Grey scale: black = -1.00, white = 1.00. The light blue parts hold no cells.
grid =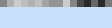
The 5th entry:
0.38
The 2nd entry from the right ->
-0.68
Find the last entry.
-0.06
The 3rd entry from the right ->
-0.19
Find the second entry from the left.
0.38
